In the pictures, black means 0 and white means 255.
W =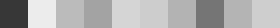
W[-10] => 55
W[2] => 187
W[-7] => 163
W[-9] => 236

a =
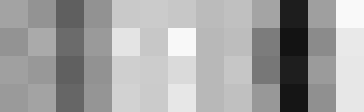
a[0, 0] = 163
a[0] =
[163, 147, 95, 146, 201, 203, 199, 187, 192, 164, 29, 159, 249]
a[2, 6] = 218
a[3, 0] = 154
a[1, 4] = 228
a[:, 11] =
[159, 139, 155, 144]
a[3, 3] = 149
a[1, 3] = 154
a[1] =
[147, 170, 107, 154, 228, 199, 248, 184, 189, 124, 19, 139, 233]
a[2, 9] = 119
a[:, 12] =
[249, 233, 231, 231]
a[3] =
[154, 163, 102, 149, 210, 203, 231, 184, 192, 152, 21, 144, 231]

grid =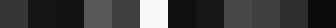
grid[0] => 54
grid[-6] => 15
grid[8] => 71

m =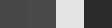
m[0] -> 71
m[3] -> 42
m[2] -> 227

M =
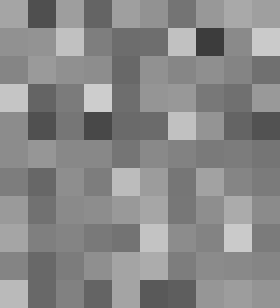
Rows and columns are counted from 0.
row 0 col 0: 165
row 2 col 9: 112
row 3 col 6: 152
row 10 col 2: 129
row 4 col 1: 80
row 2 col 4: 104
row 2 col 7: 143
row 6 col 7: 162
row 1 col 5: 110
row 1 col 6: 193
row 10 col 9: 148
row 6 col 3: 125
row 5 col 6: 130
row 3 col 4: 110
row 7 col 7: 142
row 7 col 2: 138
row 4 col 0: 140
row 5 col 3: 136
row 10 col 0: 186
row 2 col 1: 154
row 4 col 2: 118
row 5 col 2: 136
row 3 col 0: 197
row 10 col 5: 89
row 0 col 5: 146
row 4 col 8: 100
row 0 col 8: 169
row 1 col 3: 126
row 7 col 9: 139
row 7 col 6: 119
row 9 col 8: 137
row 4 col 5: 107
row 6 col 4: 188

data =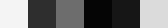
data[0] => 244
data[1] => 46
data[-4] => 109

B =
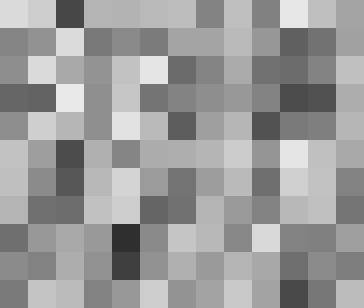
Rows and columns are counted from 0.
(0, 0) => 218
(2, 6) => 107
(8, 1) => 152
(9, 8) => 180
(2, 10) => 108
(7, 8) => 154
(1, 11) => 114
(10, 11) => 119
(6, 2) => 87
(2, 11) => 131
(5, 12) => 169
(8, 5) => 138
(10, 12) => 188
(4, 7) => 159
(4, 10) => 122
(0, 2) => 71
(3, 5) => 116
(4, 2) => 182
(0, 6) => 189
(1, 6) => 164
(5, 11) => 192
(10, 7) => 163
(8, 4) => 47
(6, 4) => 212
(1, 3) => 120
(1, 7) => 164
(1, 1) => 146
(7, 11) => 192
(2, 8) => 170
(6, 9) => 110
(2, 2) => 169
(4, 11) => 127
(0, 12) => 164
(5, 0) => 194

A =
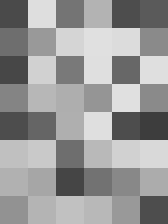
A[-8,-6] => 74
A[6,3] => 114
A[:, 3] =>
[179, 224, 223, 149, 223, 185, 114, 184]
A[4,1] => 101
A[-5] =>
[132, 183, 174, 149, 224, 138]
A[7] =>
[146, 180, 193, 184, 153, 77]
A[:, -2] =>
[77, 220, 103, 224, 77, 209, 136, 153]
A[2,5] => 223
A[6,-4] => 69
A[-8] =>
[74, 222, 116, 179, 77, 90]
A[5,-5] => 201

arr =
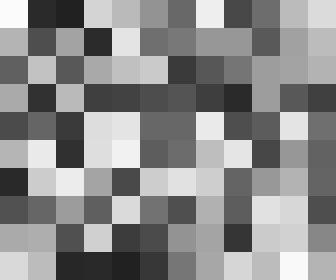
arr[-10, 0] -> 251
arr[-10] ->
[251, 42, 33, 212, 186, 147, 104, 238, 72, 109, 187, 219]
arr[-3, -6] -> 79
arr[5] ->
[181, 234, 48, 222, 241, 93, 108, 190, 229, 71, 151, 98]
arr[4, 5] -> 103
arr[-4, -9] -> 164
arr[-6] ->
[75, 101, 58, 221, 228, 103, 103, 234, 78, 92, 228, 111]
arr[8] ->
[170, 174, 80, 208, 60, 75, 147, 164, 53, 203, 209, 135]
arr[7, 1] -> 102
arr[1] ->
[180, 78, 163, 43, 228, 111, 120, 151, 151, 89, 161, 188]
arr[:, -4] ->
[72, 151, 117, 42, 78, 229, 100, 93, 53, 214]
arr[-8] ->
[96, 194, 88, 169, 192, 202, 58, 87, 117, 157, 163, 179]
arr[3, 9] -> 157
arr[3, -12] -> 170
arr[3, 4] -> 66
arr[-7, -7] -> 77
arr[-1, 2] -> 39
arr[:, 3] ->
[212, 43, 169, 63, 221, 222, 164, 95, 208, 41]
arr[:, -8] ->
[186, 228, 192, 66, 228, 241, 73, 218, 60, 33]

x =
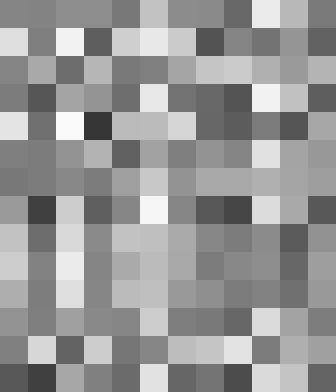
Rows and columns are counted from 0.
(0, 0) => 132
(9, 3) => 133
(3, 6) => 114
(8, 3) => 138
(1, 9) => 115
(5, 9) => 225
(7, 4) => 134
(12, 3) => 205
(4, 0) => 228
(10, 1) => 125
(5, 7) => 147
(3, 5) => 231
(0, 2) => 141
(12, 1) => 215
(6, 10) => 165
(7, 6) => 134
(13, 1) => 64
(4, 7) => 103
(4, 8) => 92
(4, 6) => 213
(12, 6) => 189
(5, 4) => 96
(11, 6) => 126
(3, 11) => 94
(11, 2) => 160
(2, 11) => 180
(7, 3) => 95
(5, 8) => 133
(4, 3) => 54
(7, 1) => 64
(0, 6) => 140
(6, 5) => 200
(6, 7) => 168
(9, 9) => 141
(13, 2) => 167
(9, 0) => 204
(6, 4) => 159

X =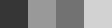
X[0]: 54
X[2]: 114
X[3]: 210
